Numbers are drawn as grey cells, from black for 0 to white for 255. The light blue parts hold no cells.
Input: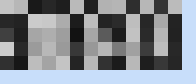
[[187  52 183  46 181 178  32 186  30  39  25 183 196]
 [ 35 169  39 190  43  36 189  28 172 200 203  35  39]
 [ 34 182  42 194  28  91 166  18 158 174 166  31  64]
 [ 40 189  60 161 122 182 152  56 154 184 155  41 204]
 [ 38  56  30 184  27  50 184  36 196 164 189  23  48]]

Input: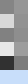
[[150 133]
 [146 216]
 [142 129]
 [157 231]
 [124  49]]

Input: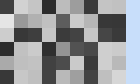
[[193 196  58 157 188  44 197 210  64]
 [ 55  56 182 203  93 192 177 153 229]
 [ 58  70 198  67  59 198  62  56 205]
 [203 207  73  82 148  47 203 193  44]
 [185 207  58 202  76  65 194 191 170]
 [214 191  67 159 185  66 191 199  56]]

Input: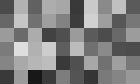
[[ 90 192 138 202  57 167 173  97 178  75]
 [119  87 158 209  60 130 159 113 198 103]
 [156 105  76  91 155  79  66 172 106 155]
 [ 76  79 138 112 188  94 205 177 222 123]
 [120 159 113 167  80  57 189 182 169 133]
 [152 133 122  53  84 125  58  24 155  57]]

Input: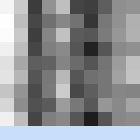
[[147 143  94  63  69 191 146  60 202 244]
 [176 145 120  54 114 135 112  71 189 254]
 [177 151 123  87  91 193 134  62 201 252]
 [144 138  86  34  85 138 127  70 189 240]
 [193 156 116  85 107 132  98  94 167 224]
 [195 162 118 112  86 184 120  85 182 227]
 [132 134 118  94  72 204 122  75 148 196]
 [165 137 150  88 120 156  91  81 141 214]
 [140 136  85  29  86 136 127  69 189 240]]

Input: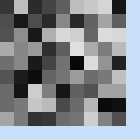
[[ 21 213 200 189  95  68  43 189  55]
 [ 94 164  99  40 136  42  78  24  78]
 [215 220 102 207 216 175  24 141  82]
 [186 125 171 223  95  47 153 134 170]
 [ 33 147 219   8 114  68  25 135 111]
 [191 121 109 156 117 101  13  28  84]
 [162 162  82  97  22 127 205  20 106]
 [ 16  10 182 107  74 186 198 121 107]
 [ 80 130 206 116 108  56  50 122 165]]

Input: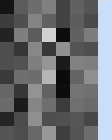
[[ 85  97  66 128 109  92  21]
 [ 74  93  67  97 132  79  61]
 [125  97  13 209  92 127  35]
 [ 79  84 144  56 136  54  78]
 [126 130  27 149 127  82  79]
 [143 100  11 181 109 111  58]
 [112 116  13  98 147  55 102]
 [106 112  60 111 133  27 107]
 [ 71  86  81  79 143  76  37]
 [109  84  62 151 104  78  85]]
